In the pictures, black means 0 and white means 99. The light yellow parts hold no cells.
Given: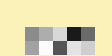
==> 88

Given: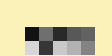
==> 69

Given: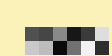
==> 94

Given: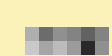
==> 16

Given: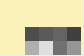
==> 44

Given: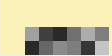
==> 21
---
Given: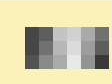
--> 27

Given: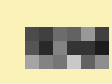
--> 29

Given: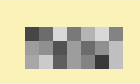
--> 27

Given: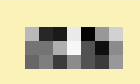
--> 72

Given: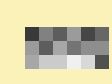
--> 22

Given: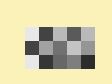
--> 90

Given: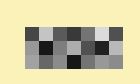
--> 27

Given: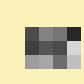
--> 29
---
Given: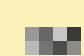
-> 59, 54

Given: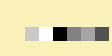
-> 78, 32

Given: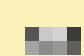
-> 33, 37

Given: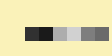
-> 19, 41

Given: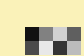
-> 7, 73

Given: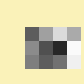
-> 36, 93

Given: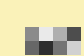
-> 54, 81
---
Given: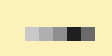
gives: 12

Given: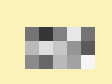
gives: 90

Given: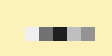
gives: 74

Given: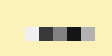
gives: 8

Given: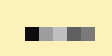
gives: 37

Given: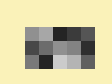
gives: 23

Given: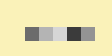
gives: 23

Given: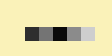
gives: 54

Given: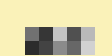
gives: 31
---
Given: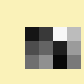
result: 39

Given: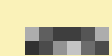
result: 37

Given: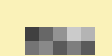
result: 40

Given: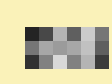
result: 65

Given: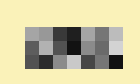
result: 69

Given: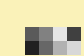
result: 50

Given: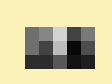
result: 26

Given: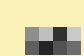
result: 74

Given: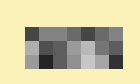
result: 31
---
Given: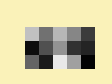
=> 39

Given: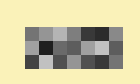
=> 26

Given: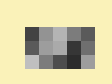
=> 74

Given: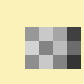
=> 55

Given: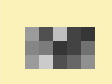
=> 60

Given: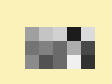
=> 54

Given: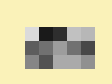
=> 52
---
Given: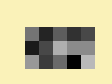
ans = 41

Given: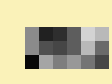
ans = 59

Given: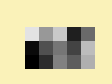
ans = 50

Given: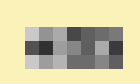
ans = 42

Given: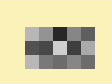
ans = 42

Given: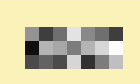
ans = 19

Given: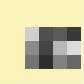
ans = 18

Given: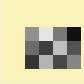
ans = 70

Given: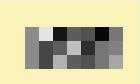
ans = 32

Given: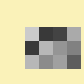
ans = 54
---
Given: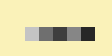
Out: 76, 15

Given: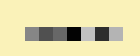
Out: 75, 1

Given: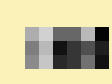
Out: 81, 2

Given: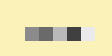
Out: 91, 25

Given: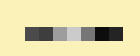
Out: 79, 5

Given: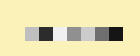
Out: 93, 8
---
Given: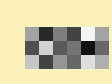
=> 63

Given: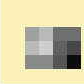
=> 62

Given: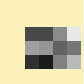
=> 28

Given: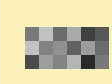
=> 47

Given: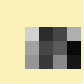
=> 81

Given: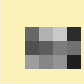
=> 40

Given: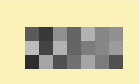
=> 35
